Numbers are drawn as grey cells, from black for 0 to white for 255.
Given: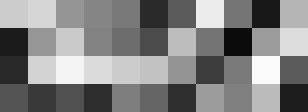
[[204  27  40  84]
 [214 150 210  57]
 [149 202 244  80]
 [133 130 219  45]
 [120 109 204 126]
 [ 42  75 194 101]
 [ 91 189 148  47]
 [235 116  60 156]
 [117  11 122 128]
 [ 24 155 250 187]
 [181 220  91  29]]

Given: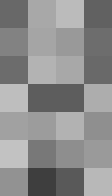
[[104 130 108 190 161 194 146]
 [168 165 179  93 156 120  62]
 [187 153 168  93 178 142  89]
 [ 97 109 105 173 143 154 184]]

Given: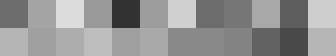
[[109 181]
 [164 160]
 [220 173]
 [153 189]
 [ 50 159]
 [157 169]
 [208 137]
 [108 137]
 [118 131]
 [168  98]
 [ 93  73]
 [206 182]]

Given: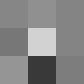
[[134 119 149]
 [144 210  57]
 [132 132 125]]

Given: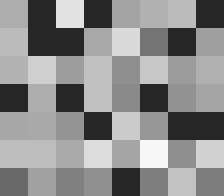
[[173 187 179  38 167 189 105]
 [ 38  38 207 174 169 189 161]
 [226  38 157  38 148 170 128]
 [ 38 168 193 193  38 220 144]
 [163 218 143 138 203 166  38]
 [177 116 199  38 151 247 127]
 [187  38 155 146  38 142 194]
 [ 38 159 176 165  38 210 125]]

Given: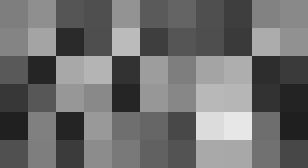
[[126 132  89  55  32  80]
 [143 164  37  87 128 126]
 [ 85  42 168 151  36  59]
 [ 79  78 180 137 153 140]
 [147 187  50  37 111 121]
 [ 90  62 157 151 102  97]
 [100  85 126 135  72  83]
 [ 79  78 164 184 220 169]
 [ 62  58 174 182 231 168]
 [130 172  45  50 110 113]
 [137 145  58  35  31  71]]

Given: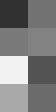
[[ 49 121 242 169]
 [114 130  83 107]]

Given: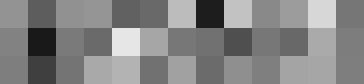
[[147 130 126]
 [ 93  25  63]
 [145 122 116]
 [149 106 169]
 [ 97 230 179]
 [105 166 113]
 [188 119 161]
 [ 29 113 107]
 [194  79 143]
 [137 119 127]
 [156 104 164]
 [215 170 166]
 [118 125 126]]
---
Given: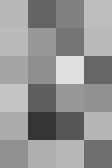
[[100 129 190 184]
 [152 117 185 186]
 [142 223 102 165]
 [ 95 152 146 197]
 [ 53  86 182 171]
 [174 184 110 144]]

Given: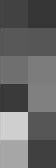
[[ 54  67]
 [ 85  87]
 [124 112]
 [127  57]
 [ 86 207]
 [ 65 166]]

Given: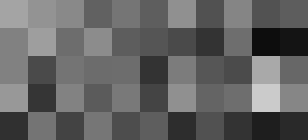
[[147 137  97 117  94 144  81 133  82  93 164]
 [158 109 140  93  85  74  51 110  13  20 129]
 [ 74 116 108 109  51 124  86  75 169 103 129]
 [ 53 130  91 121  68 144 100 110 203 134 152]
 [116  67 118  77  94  45  81  51  30  41  48]]

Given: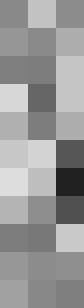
[[194 140 137]
 [138 173 150]
 [125 197 127]
 [102 197 215]
 [125 173 176]
 [211  86 199]
 [190  33 221]
 [142  80 180]
 [120 201 125]
 [140 143 151]
 [136 127 161]]

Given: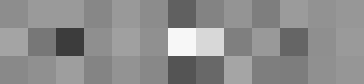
[[154 154 135 153 140  96 131 148 126 155 146 151 141]
 [119  60 143 160 144 247 216 127 153 101 143 154 164]
 [144 158 132 147 136  84 104 165 126 125 144 150 137]]

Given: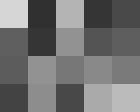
[[ 48 180  53  73 214]
 [ 53 146  84  94  95]
 [146 119 137 122  92]
 [141  72 170 187  67]]

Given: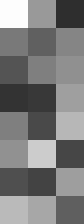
[[153  46 253]
 [ 96 133 121]
 [127 144  84]
 [ 56 159  51]
 [ 73 183 127]
 [204  70 145]
 [ 67 158  79]
 [167  95 186]]
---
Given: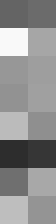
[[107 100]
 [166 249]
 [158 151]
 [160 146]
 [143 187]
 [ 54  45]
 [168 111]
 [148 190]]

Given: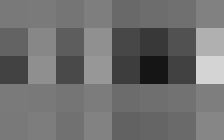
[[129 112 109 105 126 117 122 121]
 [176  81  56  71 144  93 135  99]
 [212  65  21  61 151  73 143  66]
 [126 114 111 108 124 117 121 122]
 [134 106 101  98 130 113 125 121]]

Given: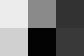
[[ 50 138 236]
 [ 57   3 208]]

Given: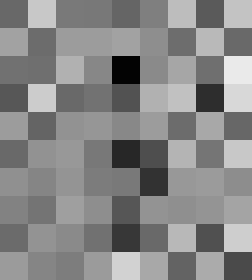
[[195  90 189 127 101 120 121 200 104]
 [105 185 109 142 162 156 156 108 162]
 [234 111 166 138   3 135 177 111 113]
 [216  45 193 177  82 114 105 204  87]
 [103 168 108 156 136 150 146 100 156]
 [200 117 180  78  39 120 152 146 105]
 [141 155 152  50 121 124 148 133 144]
 [164 148 143 147  86 142 159 116 130]
 [206  80 184 105  55 113 138 147 107]
 [ 74 171  99 168 210 155 125 133 155]]

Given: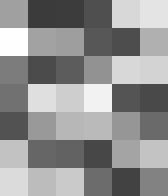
[[228 216  79  60  59 160]
 [176  77  87 158 162 254]
 [211 216 146  92  75 124]
 [ 73  84 242 206 223 113]
 [106 150 186 183 153  82]
 [195 164  71  98 102 194]
 [130  66 108 202 188 219]]

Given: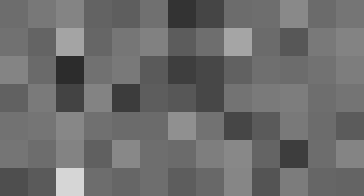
[[117 107 137 110 108  69  51 112  94  99 132 120 109]
 [131 121  87 107 165 110  92 129 118 102 164 100 113]
 [125 114 108 111  97  71  62  90 121 113  44 106 132]
 [116 110 125 122 115  71  87  93  60 131  67 122  97]
 [ 91 108 121  90  70 114 144 107 107 112 135 117 114]
 [132 109  61 100 136 126 107 110 136  96 131 109 117]
 [100 102 124  84 134 104  93 110 102 109 214  90  78]]

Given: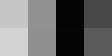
[[ 72   4 144 197]
 [ 91   5 143 210]]

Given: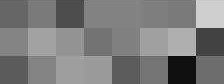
[[206 122 127 130 130  77 122 102]
 [ 67 175 160 128 114 147 161 131]
 [110  15 116  92 155 158 131  91]]
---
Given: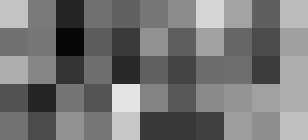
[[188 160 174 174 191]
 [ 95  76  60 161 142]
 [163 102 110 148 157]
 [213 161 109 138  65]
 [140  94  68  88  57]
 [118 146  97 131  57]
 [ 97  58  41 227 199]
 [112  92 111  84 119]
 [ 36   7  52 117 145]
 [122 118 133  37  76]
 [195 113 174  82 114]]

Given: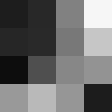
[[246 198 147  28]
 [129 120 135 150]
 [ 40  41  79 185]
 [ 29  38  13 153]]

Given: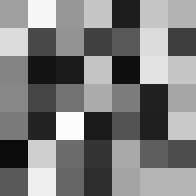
[[179  62 198 165 202  77 181]
 [197 219 227  33  30  94 180]
 [ 29  88  14 124  83 169 164]
 [198  65 196 172  26  52  45]
 [151 147  26 114 252 108 102]
 [246  72  20  69  35 207 239]
 [159 219 131 135 122  11  89]]

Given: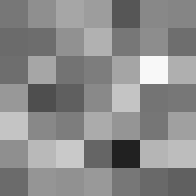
[[133 110 175 119 160 189  96]
 [136 141 248 116 118 181 105]
 [ 86 119 165 196 149  33 119]
 [157 177 125 137 171 101 153]
 [166 145 115  95 125 201 145]
 [143 109 166  78 136 185 149]
 [119 107 110 152 196 143 107]]

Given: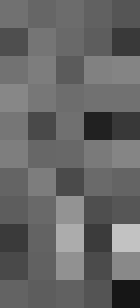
[[ 85  57 132 113  56 133 100  86 194 137  22]
 [ 97  93 129 113  33 122 106  78  59  75  84]
 [108 105  91 109 112 104  74 147 172 145  97]
 [102 117 125 119  73 103 125 105  99  97  93]
 [113  78 114 135 118 126 100  93  58  73  99]]

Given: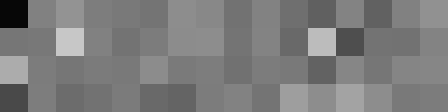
[[145 131 134 124]
 [129 114 133 121]
 [ 97 115 118 141]
 [131  78 134 163]
 [ 96 188  98 141]
 [111 105 121 158]
 [130 131 124 116]
 [114 116 113 130]
 [136 141 125 124]
 [141 140 122 100]
 [116 124 140 105]
 [121 115 121 123]
 [125 129 123 114]
 [147 199 118 108]
 [129 120 124 125]
 [  7 118 172  73]]

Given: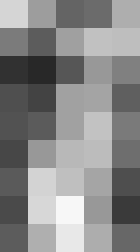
[[174 190 128  95 122 110  78  58 103]
 [107 193 152 164 194 188 165 152 173]
 [100 160  86 161 161 184 191 247 232]
 [157  92  40  67  91 152 211 215 175]
 [213 123  49  79  82  71  90  74  92]]
